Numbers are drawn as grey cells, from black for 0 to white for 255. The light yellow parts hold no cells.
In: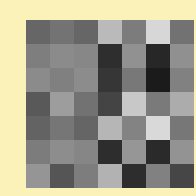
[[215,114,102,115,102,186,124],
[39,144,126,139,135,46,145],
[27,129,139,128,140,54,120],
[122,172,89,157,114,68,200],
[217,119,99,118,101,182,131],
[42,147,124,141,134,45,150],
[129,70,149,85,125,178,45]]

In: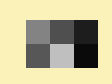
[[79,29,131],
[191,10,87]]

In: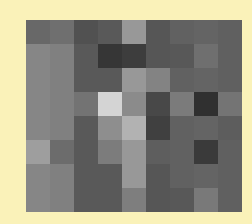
[[100,96,104,111,81,89,152,86,97],
[111,96,134,128,89,54,61,86,88],
[100,96,134,128,89,89,152,131,97],
[48,116,134,128,115,212,139,72,123],
[100,93,134,128,89,142,178,64,97],
[58,96,158,108,89,124,152,94,97],
[100,96,134,128,89,89,152,86,97],
[121,96,134,128,89,89,126,86,88]]

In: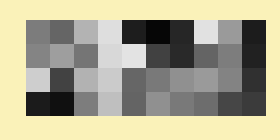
[[154,28,124,101,179,222,29,6,38,225],
[125,33,132,158,117,216,227,65,41,100],
[131,48,206,66,178,203,102,121,144,154],
[70,59,27,16,125,191,100,144,121,109]]

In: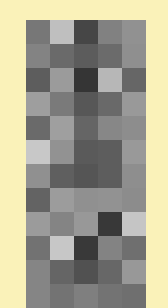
[[129,145,119,191,70],
[107,143,131,106,92],
[183,102,93,155,53],
[105,153,158,122,87],
[135,141,106,159,101],
[93,153,200,146,90],
[93,142,144,95,85],
[146,140,99,156,144],
[56,197,155,132,152],
[131,111,114,199,57],
[103,152,133,101,81],
[115,111,133,115,127]]

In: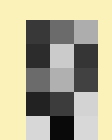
[[107,173,56],
[203,53,44],
[176,65,107],
[60,211,34],
[9,216,215]]

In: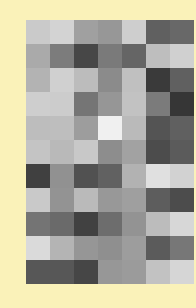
[[96,104,202,211,160,151,206],
[190,208,170,124,71,122,101],
[58,96,179,208,188,139,192],
[123,54,206,204,117,150,194],
[84,96,189,190,157,240,186],
[76,91,196,185,200,141,162],
[224,210,64,145,81,97,178],
[93,76,201,147,186,152,159],
[188,215,116,106,65,109,147],
[91,119,218,180,150,143,157],
[194,214,87,87,70,151,155]]

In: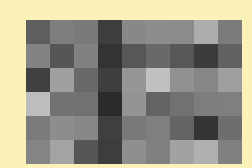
[[173,124,94,126,121,62,136,141,139],
[60,98,131,86,129,51,87,105,87],
[134,159,64,159,104,62,150,193,145],
[125,127,189,114,113,43,148,99,113],
[53,110,123,141,135,63,121,127,100],
[176,128,132,163,86,61,143,128,162]]

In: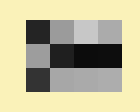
[[199,171,36,155],
[12,13,157,31],
[170,173,51,167]]
